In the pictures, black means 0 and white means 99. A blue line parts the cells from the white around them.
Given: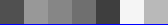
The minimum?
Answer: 24
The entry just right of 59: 52

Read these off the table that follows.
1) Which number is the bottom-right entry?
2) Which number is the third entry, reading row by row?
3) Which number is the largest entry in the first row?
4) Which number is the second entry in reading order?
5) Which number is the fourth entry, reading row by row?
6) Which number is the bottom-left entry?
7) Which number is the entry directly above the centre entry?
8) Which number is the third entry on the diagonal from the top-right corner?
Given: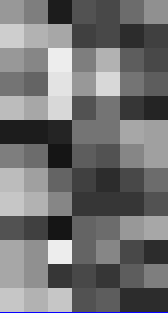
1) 17
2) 11
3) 59
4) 49
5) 32
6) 77
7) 45
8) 69

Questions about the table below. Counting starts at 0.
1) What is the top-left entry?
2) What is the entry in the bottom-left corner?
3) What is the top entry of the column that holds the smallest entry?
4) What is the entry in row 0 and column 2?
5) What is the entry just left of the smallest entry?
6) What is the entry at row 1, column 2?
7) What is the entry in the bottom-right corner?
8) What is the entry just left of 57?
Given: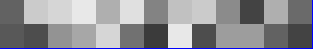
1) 38
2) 34
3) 51
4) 83
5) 44
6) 57
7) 26
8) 30

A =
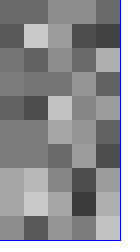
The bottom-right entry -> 75
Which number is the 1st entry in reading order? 41
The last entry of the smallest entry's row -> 68
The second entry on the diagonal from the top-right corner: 30
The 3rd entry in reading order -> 55
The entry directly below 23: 48
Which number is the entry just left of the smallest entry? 64
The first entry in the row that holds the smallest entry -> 64
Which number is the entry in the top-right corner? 41
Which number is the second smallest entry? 26
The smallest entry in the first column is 34
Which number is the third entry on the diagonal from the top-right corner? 55
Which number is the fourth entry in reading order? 55
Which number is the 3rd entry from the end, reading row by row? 58

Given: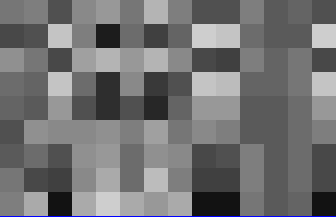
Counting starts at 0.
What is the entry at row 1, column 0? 28
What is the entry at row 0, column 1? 49
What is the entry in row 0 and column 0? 46
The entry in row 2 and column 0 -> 56
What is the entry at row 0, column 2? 31
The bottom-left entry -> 49
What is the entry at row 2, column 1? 46
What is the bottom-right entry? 7
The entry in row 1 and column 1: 31

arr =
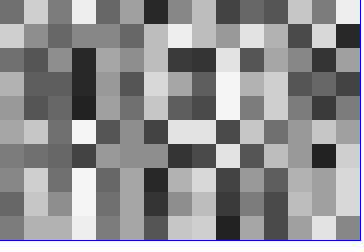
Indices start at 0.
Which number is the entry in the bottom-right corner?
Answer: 52
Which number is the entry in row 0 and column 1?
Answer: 80
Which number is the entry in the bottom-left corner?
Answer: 48
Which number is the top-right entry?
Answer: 92
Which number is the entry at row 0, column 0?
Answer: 44
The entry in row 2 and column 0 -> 44
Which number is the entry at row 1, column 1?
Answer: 55
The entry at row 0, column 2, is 48
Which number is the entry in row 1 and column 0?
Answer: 80
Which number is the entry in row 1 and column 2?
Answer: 40
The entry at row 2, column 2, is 55

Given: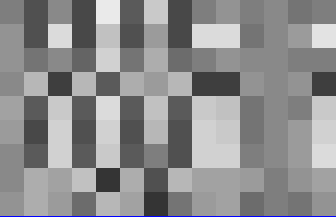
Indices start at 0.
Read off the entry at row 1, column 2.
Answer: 85
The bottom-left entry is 57
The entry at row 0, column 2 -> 53
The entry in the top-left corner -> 49
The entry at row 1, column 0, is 57
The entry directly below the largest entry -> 75
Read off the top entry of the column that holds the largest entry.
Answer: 91
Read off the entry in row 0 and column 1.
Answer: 31
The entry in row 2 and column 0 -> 57
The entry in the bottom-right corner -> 57
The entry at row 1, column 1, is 31
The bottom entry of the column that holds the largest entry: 71
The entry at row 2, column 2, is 53
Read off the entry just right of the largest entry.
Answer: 35
